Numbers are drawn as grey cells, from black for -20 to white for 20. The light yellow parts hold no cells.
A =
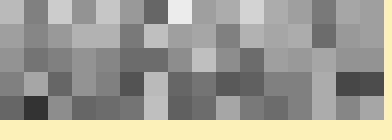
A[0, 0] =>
9
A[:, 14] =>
[6, 4, 3, -9, 1]
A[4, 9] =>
6
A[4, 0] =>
-4
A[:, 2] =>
[12, 4, 0, -4, 2]
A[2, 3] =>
3
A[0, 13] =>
-1
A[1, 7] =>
5
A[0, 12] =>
5
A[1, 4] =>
8
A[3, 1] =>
6
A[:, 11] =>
[7, 6, 5, 0, -3]
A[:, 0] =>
[9, 5, 3, 0, -4]
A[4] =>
[-4, -12, 2, -4, -3, -2, 10, -5, -3, 6, -1, -3, 0, 7, 1, 6]
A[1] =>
[5, 1, 4, 8, 8, -1, 10, 5, 6, 0, 8, 6, 7, -3, 4, 5]
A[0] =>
[9, 0, 12, 3, 11, 4, -4, 17, 5, 7, 13, 7, 5, -1, 6, 5]
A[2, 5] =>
-3

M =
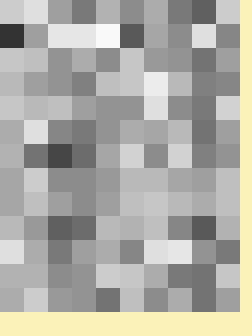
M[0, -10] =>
12
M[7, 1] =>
12
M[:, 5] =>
[2, -6, 11, 11, 3, 7, 13, 9, 10, 8, 1, 11, 10]
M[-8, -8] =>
1
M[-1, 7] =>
7
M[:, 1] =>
[15, 5, 10, 5, 9, 15, -2, 12, 10, 4, 7, 8, 12]
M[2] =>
[11, 10, 3, 7, 2, 11, 4, 3, -2, 5]
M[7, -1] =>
10
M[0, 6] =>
7
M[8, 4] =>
5
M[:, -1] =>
[12, 1, 5, 1, 13, 5, 3, 10, 10, 8, -1, 11, 5]
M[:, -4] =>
[7, 6, 4, 17, 15, 6, 2, 9, 11, 10, 15, 7, 2]
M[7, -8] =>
2
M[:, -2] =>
[-5, 15, -2, 0, -1, -2, 0, 5, 7, -6, 3, -2, -2]
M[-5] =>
[6, 10, 5, 2, 5, 10, 11, 9, 7, 10]
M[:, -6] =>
[8, 19, 2, 10, 3, 3, 6, 4, 5, 9, 7, 12, -2]
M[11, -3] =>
-1
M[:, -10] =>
[12, -12, 11, 9, 11, 7, 8, 6, 6, 9, 15, 8, 7]
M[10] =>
[15, 7, -1, 5, 7, 1, 15, 16, 3, -1]
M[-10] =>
[9, 5, 3, 0, 10, 11, 17, 9, 0, 1]
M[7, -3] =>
6
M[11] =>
[8, 8, 2, 3, 12, 11, 7, -1, -2, 11]
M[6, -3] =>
13
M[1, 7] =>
2
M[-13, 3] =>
-1

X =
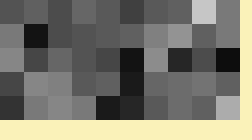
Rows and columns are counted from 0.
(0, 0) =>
-7
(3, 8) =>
-2
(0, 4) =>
-6
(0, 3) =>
-4
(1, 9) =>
-1
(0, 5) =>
-10
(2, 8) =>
-8
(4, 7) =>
-3
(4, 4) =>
-16
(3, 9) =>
-5
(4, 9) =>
7
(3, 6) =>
-4
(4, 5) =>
-14
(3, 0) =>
-9
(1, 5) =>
-5
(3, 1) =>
1

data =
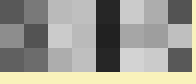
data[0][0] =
-6
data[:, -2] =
[7, 5, 12]
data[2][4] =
-14
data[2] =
[-5, -3, 7, 10, -14, 13, 12, -6]
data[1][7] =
10
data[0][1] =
-1
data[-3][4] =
-14
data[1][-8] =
2

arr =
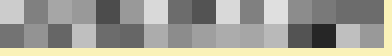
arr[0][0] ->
12
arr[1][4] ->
-3
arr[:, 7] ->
[-3, 2]
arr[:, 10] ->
[0, 6]
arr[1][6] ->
7
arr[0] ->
[12, 0, 6, 4, -8, 4, 14, -3, -7, 14, 0, 15, 2, -1, -3, -3]
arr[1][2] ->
-4
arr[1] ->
[-2, 3, -4, 10, -3, -4, 7, 2, 5, 7, 6, 9, -7, -14, 10, 4]
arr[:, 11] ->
[15, 9]

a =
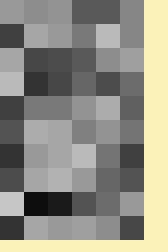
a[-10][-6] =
4
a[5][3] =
0
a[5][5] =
-2
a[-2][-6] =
11
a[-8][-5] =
-9
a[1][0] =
-10
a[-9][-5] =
6
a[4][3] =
3
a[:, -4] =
[3, 4, -8, -9, -1, 6, 6, 8, -16, 4]
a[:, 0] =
[4, -10, 6, 9, -10, -7, -12, -8, 11, -12]
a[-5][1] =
7
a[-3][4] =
-4
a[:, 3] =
[-6, -1, -6, -4, 3, 0, 9, 4, -7, 5]
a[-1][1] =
6
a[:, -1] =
[1, 1, 5, -3, -5, -2, -10, -7, 4, -9]
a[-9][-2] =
9

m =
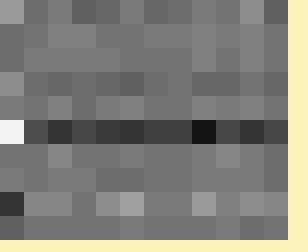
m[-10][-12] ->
4
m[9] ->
[-5, -2, -2, -2, -2, -1, -2, -2, -2, -1, -3, -2]
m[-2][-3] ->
0
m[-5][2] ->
-12
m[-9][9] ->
-1
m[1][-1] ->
-2
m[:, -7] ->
[-1, -2, -2, -5, 0, -12, -1, -3, 5, -1]
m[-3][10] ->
-1
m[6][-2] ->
-1
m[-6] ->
[-1, -2, 0, -3, -1, 0, -2, -2, 0, -1, 0, -2]
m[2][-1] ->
-2
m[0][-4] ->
-1
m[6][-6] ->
-2
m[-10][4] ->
-4
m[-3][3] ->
-1
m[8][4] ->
2
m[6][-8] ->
-2
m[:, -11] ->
[-3, -2, -1, -3, -2, -8, -2, -2, 1, -2]
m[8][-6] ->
-1
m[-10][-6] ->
-4
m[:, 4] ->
[-4, -2, -1, -4, -1, -11, -2, -3, 2, -2]
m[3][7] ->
-2
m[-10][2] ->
-1
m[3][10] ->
-2
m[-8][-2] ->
0
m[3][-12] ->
2
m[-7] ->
[2, -3, -4, -3, -4, -5, -3, -2, -4, -4, -2, -4]
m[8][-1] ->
1

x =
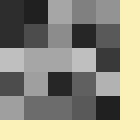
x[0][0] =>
-13
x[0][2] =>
6
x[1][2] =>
2
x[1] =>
[-13, -8, 2, -14, -6]
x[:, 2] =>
[6, 2, 6, -14, -3]
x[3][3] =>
-5

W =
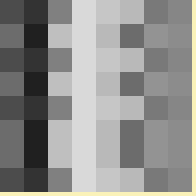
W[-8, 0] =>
-8
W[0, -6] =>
0
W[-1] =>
[-8, -12, 0, 14, 11, 9, -1, 1]
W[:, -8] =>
[-8, -3, -8, -3, -8, -3, -3, -8]
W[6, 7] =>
2
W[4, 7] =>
1
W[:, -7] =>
[-12, -15, -12, -15, -12, -15, -15, -12]
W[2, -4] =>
11
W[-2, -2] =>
3
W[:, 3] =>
[14, 14, 14, 14, 14, 14, 14, 14]
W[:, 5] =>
[9, -3, 9, -3, 9, -3, -3, 9]
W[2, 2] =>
0
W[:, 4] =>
[11, 9, 11, 9, 11, 9, 9, 11]
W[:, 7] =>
[1, 2, 1, 2, 1, 2, 2, 1]

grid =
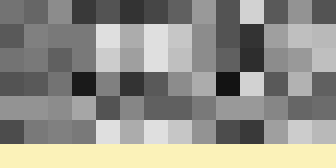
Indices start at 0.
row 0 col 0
-2
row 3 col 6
-6
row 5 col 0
-8
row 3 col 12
8
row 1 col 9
-7
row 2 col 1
-1
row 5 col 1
-1
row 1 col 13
9
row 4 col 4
-7
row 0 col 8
4
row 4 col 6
-5
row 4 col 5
1
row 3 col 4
0
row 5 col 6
15
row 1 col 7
11
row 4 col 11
1
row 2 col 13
10
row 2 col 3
-1
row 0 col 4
-7
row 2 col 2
-5
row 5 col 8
3
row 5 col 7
11
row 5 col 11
5
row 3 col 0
-7
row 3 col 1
-6
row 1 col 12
10

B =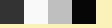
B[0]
-12
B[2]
10
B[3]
-19
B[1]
19
